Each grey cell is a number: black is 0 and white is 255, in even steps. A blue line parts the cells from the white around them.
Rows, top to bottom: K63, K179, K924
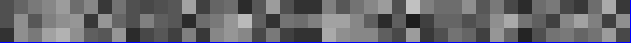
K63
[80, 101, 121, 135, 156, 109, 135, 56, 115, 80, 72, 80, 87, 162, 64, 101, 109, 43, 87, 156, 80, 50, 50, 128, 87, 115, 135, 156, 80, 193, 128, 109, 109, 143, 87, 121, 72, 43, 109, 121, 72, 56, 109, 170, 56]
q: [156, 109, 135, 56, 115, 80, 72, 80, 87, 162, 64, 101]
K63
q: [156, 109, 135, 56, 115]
K63

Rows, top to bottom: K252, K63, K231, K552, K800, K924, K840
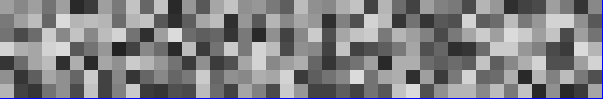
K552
[211, 174, 166, 211, 219, 88, 115, 151, 35, 66, 136, 108, 41, 188, 59, 115, 203, 121, 211, 188, 74, 144, 136, 66, 195, 66, 80, 94, 121, 166, 80, 102, 47, 53, 108, 203, 203, 151, 129, 74, 59, 219, 181]
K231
[115, 74, 108, 203, 136, 195, 136, 188, 211, 115, 47, 159, 219, 108, 94, 102, 53, 121, 41, 144, 66, 136, 203, 80, 166, 195, 203, 121, 181, 159, 129, 74, 121, 166, 203, 159, 219, 203, 159, 195, 74, 159, 115]

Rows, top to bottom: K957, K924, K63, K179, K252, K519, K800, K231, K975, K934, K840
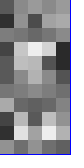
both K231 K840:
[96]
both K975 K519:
[89]
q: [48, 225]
K934
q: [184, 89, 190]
K975
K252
[89, 190, 184, 83, 42]
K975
[68, 184, 89, 190, 146]
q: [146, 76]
K924

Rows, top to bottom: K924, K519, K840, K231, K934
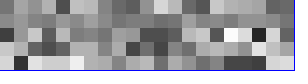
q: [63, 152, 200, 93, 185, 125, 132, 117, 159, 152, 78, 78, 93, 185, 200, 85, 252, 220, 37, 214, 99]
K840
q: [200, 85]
K840
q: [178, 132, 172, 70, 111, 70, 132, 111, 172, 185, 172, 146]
K231

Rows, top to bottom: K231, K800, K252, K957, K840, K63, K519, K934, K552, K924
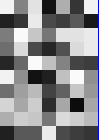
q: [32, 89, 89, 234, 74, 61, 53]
K924
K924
[32, 89, 89, 234, 74, 61, 53]
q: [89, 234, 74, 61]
K924
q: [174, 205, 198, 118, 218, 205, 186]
K552
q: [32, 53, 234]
K800
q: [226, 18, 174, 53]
K231
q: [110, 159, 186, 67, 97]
K519

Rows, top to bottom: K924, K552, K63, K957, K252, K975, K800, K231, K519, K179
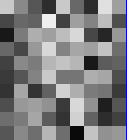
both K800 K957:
[166]
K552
[71, 104, 98, 238, 65, 159, 131, 189, 78]
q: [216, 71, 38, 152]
K63

